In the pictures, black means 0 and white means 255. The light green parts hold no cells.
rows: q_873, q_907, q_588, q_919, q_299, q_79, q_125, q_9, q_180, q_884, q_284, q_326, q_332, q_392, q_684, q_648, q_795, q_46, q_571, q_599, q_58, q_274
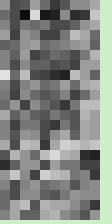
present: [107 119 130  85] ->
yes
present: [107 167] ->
yes
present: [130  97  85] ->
yes
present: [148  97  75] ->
no
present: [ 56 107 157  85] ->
no

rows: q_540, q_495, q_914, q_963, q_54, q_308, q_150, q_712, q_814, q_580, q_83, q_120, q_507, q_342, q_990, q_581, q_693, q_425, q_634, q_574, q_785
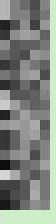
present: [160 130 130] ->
yes
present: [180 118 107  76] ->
no
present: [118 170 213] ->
no
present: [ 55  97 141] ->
yes

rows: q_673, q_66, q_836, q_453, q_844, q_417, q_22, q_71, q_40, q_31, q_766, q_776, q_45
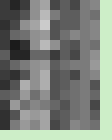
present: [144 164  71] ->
yes
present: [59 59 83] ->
yes
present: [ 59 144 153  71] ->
no
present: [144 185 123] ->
yes

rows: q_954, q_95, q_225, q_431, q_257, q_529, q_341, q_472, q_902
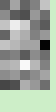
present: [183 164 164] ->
yes
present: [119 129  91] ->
yes
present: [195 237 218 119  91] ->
no
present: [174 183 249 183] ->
yes
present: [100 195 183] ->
no
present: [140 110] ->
yes
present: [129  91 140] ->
yes

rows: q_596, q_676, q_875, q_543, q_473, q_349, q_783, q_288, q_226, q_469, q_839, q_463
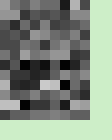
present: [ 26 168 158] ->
yes
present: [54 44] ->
no
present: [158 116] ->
yes

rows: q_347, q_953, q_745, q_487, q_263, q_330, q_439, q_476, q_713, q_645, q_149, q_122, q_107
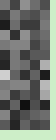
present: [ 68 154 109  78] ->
no
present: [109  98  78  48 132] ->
no
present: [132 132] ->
yes
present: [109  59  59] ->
yes

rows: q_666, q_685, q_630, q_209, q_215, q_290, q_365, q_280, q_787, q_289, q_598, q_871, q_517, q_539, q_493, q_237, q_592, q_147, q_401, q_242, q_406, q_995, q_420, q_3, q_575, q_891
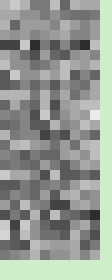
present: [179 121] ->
yes
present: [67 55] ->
no
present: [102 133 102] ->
yes

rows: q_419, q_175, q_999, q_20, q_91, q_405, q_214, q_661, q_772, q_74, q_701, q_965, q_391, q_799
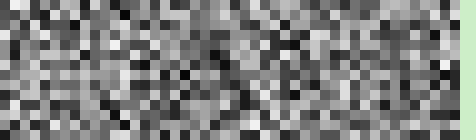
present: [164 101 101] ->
yes
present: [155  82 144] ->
yes
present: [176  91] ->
yes
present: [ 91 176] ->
yes
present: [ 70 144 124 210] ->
yes
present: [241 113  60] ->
no
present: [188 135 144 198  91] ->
no

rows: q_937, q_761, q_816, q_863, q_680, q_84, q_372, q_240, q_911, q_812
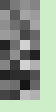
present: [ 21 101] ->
yes
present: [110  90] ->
yes
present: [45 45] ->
yes
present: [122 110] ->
yes
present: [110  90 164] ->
yes
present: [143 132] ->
yes

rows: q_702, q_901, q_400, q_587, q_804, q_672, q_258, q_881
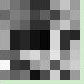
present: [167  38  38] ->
no
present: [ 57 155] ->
yes
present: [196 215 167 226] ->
yes

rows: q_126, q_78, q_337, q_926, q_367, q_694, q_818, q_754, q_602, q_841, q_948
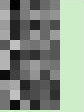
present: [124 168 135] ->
no
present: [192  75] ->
no
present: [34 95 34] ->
no

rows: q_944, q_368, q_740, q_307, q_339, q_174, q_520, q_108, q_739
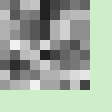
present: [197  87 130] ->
yes
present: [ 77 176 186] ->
yes
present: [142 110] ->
yes

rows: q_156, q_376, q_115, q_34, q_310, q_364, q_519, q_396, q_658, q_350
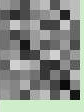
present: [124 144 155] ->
no
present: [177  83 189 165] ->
no

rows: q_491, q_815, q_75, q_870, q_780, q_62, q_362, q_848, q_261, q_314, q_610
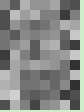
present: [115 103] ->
no
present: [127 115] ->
no
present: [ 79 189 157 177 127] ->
yes
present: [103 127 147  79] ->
no
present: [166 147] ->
yes
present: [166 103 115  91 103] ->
yes

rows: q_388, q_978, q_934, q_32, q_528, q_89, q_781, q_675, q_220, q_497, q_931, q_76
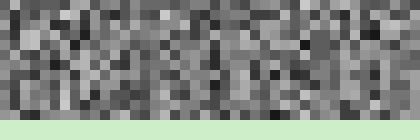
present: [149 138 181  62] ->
no
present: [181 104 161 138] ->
yes
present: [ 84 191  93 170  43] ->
no

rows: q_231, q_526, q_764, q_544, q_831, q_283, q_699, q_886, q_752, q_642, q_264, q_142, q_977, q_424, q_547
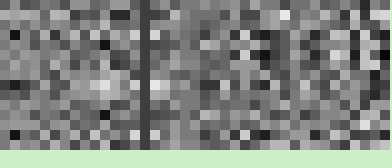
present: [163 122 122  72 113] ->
yes
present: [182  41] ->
yes
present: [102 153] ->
yes
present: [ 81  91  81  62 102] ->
no
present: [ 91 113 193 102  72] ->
yes
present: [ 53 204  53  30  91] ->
yes

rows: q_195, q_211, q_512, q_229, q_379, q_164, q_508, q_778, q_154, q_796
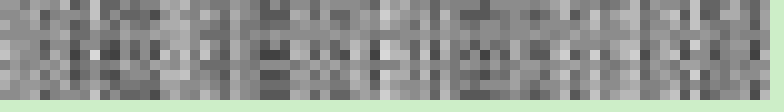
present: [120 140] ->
yes
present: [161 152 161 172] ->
yes
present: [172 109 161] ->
yes

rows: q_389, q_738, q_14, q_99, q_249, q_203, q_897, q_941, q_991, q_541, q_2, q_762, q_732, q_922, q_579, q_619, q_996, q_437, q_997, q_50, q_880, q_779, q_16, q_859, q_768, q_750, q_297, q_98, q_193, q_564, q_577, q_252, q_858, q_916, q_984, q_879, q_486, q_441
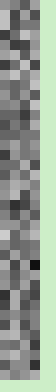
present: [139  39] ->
no
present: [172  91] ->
no
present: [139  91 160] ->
no
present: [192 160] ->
yes
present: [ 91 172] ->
yes
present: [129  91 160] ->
yes

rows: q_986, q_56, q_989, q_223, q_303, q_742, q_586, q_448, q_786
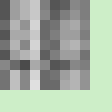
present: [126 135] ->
no
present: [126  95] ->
no
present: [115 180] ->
yes
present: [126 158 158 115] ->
yes
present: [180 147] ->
yes
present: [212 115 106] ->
yes
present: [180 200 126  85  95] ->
yes

